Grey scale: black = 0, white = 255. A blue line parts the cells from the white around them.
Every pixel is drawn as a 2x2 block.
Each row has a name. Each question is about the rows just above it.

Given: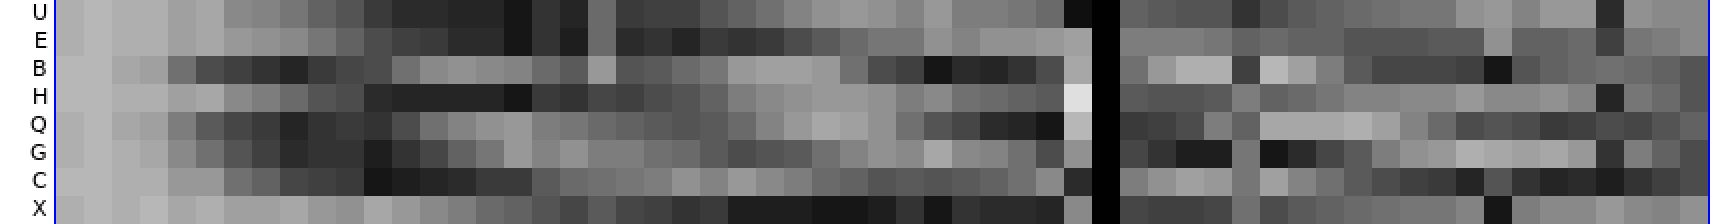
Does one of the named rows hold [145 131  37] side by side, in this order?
yes
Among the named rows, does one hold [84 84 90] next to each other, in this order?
yes

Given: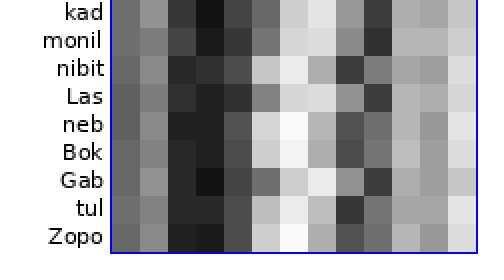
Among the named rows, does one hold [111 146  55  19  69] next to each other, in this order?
yes
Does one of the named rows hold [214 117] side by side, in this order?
no
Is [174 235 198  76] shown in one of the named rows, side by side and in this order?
no
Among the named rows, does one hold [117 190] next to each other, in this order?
yes
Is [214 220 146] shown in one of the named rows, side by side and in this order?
yes
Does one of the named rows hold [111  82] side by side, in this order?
no
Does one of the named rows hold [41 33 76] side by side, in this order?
yes

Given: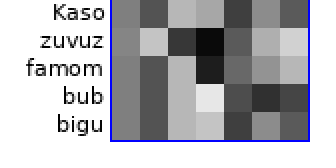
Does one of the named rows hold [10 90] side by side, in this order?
yes
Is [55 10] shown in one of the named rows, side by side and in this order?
yes
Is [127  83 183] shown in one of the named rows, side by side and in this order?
yes
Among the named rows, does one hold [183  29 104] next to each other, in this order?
yes
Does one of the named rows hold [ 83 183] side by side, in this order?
yes

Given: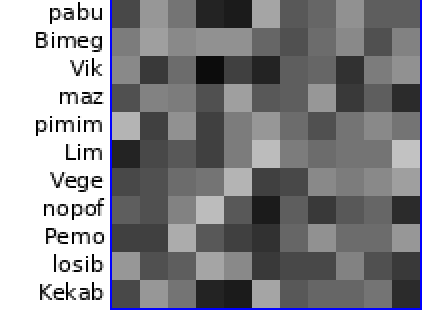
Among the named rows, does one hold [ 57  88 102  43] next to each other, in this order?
yes
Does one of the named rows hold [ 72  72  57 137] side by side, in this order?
no
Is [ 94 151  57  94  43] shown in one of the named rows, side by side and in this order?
yes

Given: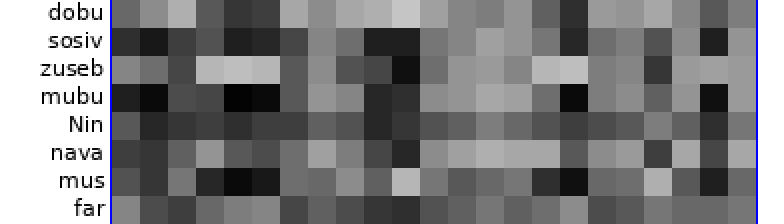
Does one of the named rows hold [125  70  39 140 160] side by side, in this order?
yes
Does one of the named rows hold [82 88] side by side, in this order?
no
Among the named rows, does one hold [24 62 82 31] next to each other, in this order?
yes
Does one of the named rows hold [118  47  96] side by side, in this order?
no
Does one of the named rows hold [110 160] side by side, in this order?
yes
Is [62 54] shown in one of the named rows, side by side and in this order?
yes

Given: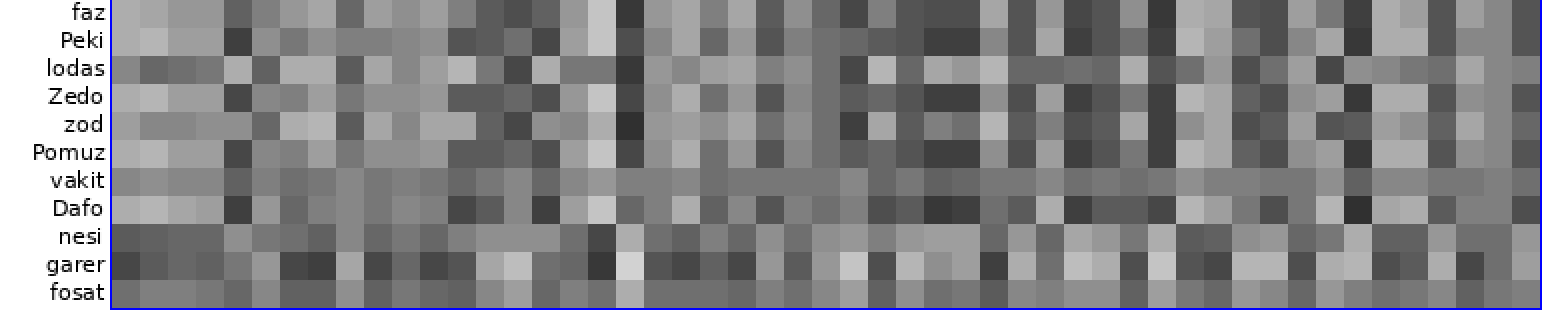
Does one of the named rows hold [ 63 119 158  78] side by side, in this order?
no
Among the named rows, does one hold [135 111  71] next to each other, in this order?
no
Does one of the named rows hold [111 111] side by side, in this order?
yes

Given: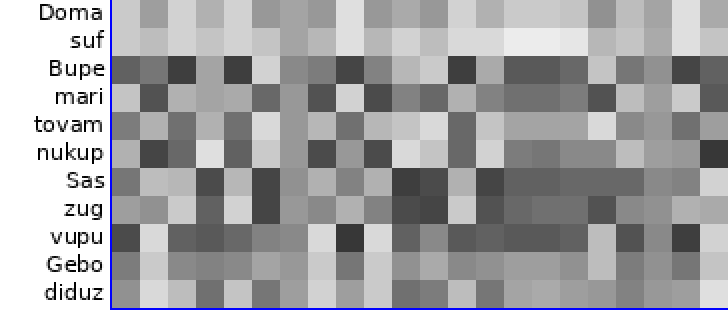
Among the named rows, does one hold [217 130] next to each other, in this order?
no
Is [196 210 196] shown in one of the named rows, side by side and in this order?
yes
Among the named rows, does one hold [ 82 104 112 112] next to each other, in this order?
yes
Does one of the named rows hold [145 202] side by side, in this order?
yes
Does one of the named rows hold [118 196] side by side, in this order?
yes

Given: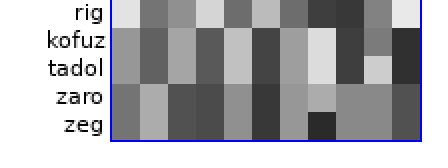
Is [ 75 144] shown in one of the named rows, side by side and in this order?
yes
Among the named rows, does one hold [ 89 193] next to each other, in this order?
yes
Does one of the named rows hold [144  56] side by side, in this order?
yes
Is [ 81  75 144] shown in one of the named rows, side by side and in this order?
yes
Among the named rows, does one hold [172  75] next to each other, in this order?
no
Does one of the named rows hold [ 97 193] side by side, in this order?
no

